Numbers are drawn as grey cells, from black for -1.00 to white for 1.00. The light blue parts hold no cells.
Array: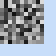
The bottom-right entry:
0.13
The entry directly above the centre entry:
0.23
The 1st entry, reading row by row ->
0.47
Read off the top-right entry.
0.71
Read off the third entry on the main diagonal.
-0.87
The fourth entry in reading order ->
-0.34
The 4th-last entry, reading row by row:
0.34
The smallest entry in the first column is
-0.67
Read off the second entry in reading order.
-0.77
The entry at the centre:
0.58
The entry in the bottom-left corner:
0.02
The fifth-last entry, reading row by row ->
-0.77
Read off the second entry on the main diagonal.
-0.77
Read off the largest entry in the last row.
0.58
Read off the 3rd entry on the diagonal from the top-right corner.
-0.77
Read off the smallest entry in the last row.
-0.87

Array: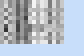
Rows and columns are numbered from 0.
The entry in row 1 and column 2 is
0.09
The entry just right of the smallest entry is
0.57
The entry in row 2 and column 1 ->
-0.02
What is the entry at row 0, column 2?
0.09
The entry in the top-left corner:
0.31
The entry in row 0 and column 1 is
0.57
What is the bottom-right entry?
0.57
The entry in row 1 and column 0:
0.31
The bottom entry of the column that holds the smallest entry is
0.70
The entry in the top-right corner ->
0.57
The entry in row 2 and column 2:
0.57
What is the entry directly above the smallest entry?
-0.36
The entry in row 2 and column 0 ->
0.44
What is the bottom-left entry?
0.31
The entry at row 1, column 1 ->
0.70
